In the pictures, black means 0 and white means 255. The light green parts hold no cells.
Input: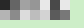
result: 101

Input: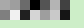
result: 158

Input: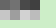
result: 114

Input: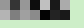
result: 53

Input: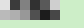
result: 59

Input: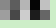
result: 93

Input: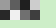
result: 94
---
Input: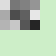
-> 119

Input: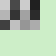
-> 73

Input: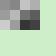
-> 134

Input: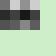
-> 206

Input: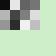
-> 230

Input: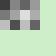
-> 133
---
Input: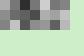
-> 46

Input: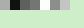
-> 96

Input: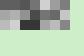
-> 85

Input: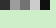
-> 115

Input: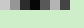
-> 44

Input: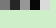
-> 151

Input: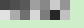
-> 89

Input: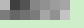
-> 83
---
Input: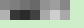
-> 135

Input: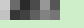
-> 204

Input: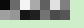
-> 9

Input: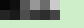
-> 6

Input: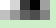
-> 255

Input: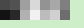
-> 72

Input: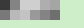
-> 57

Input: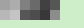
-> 162

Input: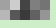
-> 161

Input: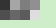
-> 51
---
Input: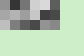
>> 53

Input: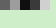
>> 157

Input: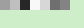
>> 191

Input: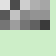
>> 76

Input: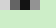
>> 100

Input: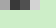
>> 57
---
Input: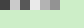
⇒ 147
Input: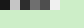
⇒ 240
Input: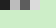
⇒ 219
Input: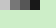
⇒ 24
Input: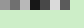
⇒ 91
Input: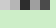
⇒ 75
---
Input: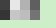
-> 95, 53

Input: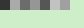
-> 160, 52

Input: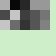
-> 152, 197

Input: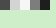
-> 30, 74

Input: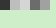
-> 161, 52

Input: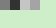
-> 164, 125
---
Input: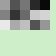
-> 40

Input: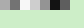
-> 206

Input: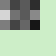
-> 45

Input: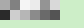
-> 235

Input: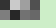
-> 80

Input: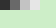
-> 230

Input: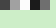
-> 27

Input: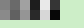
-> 29
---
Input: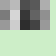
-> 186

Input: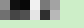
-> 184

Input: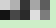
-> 177

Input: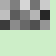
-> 191

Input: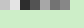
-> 167

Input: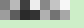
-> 196
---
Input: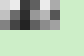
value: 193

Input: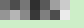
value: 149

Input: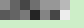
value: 89

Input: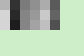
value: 213

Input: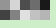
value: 66

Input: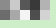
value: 108

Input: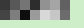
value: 68
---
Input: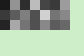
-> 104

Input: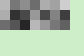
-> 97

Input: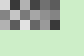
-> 57

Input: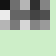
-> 154

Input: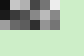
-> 117

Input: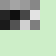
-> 126

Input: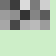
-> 156
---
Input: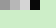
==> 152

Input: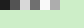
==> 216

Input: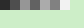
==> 98

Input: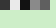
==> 234

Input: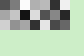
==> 49

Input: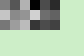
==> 187

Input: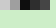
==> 159

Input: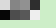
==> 6

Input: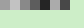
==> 93

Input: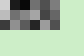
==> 91
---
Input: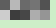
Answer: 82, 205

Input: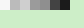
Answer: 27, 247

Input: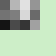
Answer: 149, 20

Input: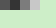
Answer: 200, 84

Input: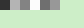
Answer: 152, 50

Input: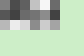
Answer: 107, 184

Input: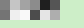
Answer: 85, 116

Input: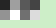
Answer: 68, 147

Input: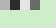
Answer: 106, 179
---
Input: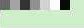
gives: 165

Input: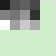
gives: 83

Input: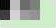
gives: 190

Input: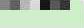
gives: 97

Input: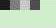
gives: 125

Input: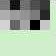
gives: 20

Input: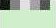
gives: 130

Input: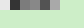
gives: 52

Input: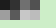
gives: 50

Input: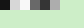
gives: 215
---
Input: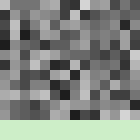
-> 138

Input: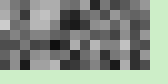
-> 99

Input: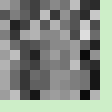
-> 167

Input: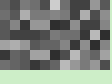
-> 55

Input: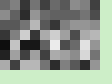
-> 34
